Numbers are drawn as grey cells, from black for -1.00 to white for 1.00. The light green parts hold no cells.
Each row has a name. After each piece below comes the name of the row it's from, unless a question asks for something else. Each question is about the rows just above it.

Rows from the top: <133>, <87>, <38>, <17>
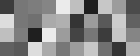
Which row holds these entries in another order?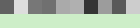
<87>
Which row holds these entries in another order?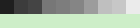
<38>
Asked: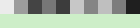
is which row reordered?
<38>
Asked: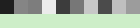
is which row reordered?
<133>

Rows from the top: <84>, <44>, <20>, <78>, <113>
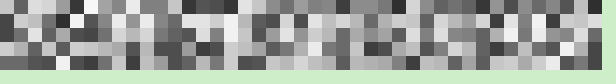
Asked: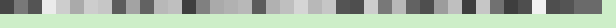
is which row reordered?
<113>
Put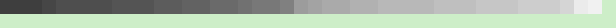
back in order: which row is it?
<113>
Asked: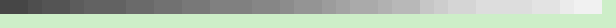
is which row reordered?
<20>

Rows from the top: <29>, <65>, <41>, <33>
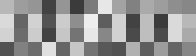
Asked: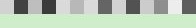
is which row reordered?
<65>
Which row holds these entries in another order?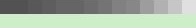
<33>

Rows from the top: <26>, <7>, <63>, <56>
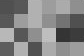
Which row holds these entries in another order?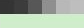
<63>
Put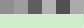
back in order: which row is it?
<56>
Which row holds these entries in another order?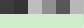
<63>
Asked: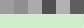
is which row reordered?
<56>
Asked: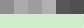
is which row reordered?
<26>

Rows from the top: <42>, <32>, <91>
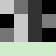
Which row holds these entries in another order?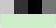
<91>
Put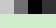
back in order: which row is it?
<42>
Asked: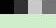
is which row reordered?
<91>

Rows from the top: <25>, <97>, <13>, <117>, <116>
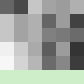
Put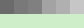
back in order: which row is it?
<13>
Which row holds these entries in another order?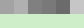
<13>
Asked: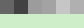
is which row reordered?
<97>

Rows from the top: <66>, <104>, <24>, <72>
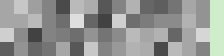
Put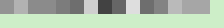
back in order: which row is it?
<104>
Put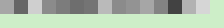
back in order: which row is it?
<24>
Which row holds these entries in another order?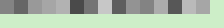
<72>
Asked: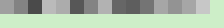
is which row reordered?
<66>

